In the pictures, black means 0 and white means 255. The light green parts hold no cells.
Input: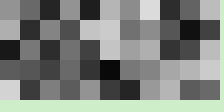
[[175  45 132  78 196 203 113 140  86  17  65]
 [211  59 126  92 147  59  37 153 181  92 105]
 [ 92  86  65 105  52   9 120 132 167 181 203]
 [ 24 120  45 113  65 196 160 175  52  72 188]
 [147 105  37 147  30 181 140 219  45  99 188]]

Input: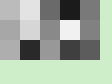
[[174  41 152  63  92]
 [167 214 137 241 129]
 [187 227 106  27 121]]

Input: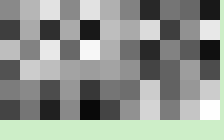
[[190 130 232 104 247 176 110  40 130  90  16]
 [137 182 226 137 226 176 130  40 117 104  24]
 [ 82 204 190 163 157 163 145  68  98 157  76]
 [124 137  76 151  55 117 110 204  98 151 204]
 [ 62 170  47 170  24 190 170 219  62 145 232]
 [ 68 117  32 137   9  68 145 212 124 197 254]]

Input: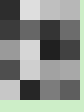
[[ 45 222 191 183]
 [ 78 207 162 168]
 [199  38 124  94]
 [ 59 102  52 108]
 [154 214  32  65]]

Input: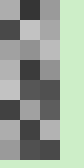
[[161 146 187]
 [173  65 179]
 [ 73 194 167]
 [173  53 154]
 [179  59 146]
 [ 65 161  93]
 [194  86  80]
 [154  80  73]]

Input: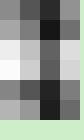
[[237 193  98 221]
 [251 206  92 213]
 [139  85  43 146]
 [133  85  36 125]
 [180 152  30 106]
 [166 125  22 112]]
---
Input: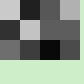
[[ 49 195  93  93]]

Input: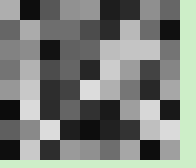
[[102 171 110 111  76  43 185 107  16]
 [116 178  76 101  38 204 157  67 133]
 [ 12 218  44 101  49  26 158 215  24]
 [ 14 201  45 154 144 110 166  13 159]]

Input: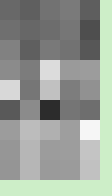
[[111 103 109 118  78]
 [139 124 220 154 156]
 [ 89 139  44 117 110]
 [150 182 156 157 196]]

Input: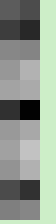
[[ 61  40]
 [151 178]
 [ 48   2]
 [161 194]
 [ 75  49]]

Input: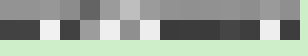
[[ 66  67 241  65 156 238 143 237  59  60  59  69  62 238  61]]

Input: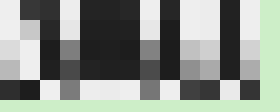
[[239 200  40 230  32  32  33 231  29 238 236  32 238]
 [185 238  32  73  35  32  33  75  29 144 170  32 172]]

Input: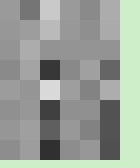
[[151 157 186 152 143 170]
 [138 164  55 137 160 101]
 [144 151  64 144 144  82]
 [141 157  48 141 151  80]]

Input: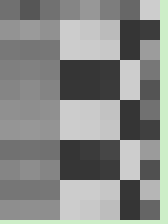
[[147 154 145 204 198 187  53  60]
 [127 129 126  53  54  57 205 119]
 [144 142 144 204 202 194  53 113]
 [113 114 113  53  59  70 205 155]
 [118 118 119 204 204 198  54 182]]
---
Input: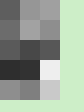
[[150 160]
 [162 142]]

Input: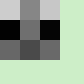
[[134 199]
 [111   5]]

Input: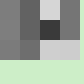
[[ 98 214]
 [ 98  58]]

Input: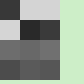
[[212 212]
 [ 41  58]]

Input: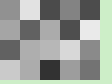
[[226  75]
 [ 97 171]]

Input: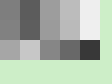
[[ 92 157]
 [ 94 155]]

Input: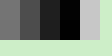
[[77 31]
 [76 30]]

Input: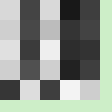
[[ 68 217]
 [ 72 188]]
